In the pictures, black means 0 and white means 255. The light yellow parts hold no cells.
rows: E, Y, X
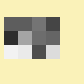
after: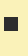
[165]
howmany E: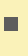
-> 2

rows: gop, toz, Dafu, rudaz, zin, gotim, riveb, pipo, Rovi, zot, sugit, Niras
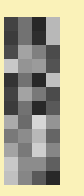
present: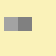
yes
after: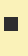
[184]
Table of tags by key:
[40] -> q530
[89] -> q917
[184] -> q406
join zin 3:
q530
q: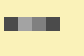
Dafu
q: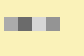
pipo
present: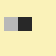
no

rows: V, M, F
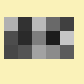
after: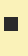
[125]
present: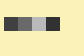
no
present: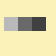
yes
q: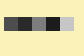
M
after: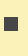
[84]
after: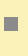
[91]
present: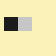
yes

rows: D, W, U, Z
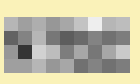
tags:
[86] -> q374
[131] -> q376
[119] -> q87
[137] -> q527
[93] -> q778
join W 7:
q376
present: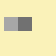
yes
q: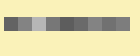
W
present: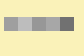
no
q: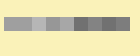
Z
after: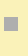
[151]
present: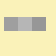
yes

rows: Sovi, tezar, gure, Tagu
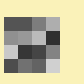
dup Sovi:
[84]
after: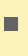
[208]
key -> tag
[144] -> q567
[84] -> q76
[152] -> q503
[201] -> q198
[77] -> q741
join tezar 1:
q567

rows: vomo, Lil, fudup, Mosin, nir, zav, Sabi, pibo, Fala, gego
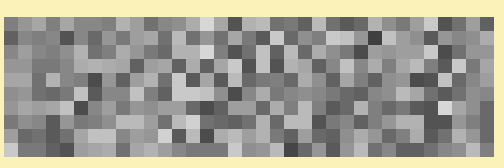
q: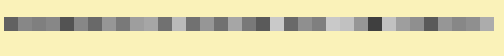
Lil

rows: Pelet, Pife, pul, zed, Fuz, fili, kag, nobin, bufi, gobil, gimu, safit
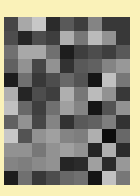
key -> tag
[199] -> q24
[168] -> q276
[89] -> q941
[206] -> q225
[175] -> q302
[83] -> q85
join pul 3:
q276
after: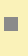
[146]
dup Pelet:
[56]
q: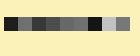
safit
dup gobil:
[146]

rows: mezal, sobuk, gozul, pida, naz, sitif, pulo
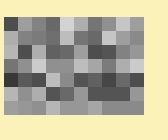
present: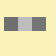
yes
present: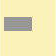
yes
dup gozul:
[78]
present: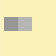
no
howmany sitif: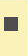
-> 0
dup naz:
[78]

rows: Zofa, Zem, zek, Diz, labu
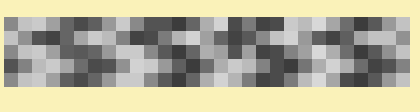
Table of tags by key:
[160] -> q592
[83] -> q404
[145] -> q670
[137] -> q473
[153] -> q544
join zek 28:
q670
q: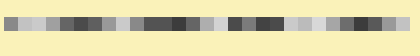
Zofa
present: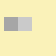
yes
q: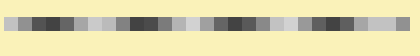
Zem
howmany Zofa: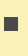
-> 3
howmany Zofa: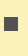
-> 2

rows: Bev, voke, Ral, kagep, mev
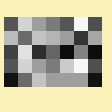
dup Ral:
[12]
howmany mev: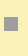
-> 3
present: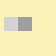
yes

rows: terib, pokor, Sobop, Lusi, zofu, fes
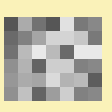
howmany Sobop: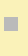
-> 2
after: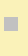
[100]
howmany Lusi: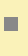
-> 1
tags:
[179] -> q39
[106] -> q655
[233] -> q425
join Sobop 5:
q655
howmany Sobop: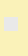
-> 3
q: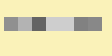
Lusi

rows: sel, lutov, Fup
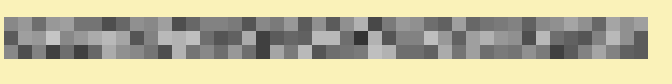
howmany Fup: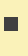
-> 4
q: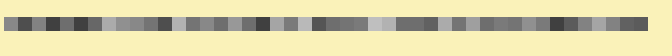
Fup
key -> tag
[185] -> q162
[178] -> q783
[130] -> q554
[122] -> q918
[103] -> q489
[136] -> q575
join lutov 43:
q554
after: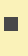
[122]

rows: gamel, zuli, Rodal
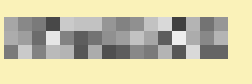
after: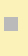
[180]
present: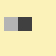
no

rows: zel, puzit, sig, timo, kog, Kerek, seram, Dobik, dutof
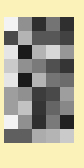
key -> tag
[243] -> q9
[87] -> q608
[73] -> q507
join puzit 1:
q507
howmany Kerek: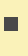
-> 1

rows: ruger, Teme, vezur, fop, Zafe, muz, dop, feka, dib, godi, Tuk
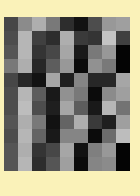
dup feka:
[174]
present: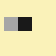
yes
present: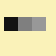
yes
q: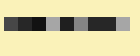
Zafe
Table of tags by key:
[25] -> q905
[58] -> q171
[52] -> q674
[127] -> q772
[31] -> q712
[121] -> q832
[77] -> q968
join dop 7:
q905

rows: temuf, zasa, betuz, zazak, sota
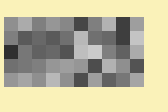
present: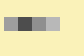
no
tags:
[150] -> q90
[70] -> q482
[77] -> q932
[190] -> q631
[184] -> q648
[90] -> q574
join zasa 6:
q648
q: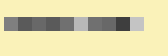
zasa
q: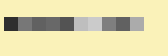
betuz
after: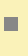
[70]
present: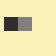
no

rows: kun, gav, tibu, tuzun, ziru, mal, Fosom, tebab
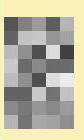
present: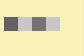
no
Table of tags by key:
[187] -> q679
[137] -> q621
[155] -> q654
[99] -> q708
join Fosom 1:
q621
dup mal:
[99]
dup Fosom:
[137]

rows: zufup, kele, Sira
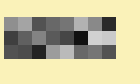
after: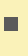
[70]
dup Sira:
[82]
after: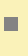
[90]

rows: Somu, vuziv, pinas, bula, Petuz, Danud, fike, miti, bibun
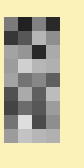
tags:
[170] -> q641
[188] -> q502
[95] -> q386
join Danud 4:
q502
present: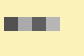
no

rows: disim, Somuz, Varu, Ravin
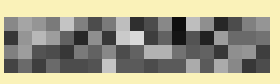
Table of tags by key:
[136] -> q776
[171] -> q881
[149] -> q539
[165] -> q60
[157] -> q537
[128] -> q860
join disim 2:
q60
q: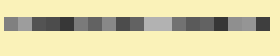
Varu
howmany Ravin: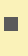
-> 5
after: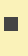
[106]
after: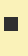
[76]

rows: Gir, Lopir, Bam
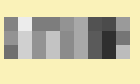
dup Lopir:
[147]
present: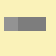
no
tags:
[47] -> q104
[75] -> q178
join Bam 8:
q104
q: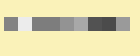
Gir
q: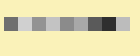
Bam

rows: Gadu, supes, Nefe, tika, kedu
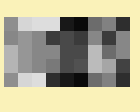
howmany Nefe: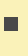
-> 2
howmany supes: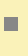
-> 4

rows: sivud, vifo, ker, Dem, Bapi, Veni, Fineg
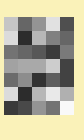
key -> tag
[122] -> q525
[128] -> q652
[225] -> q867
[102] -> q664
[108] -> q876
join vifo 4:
q652
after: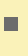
[141]
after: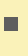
[66]
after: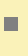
[102]
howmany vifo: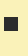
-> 1
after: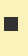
[94]
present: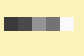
yes

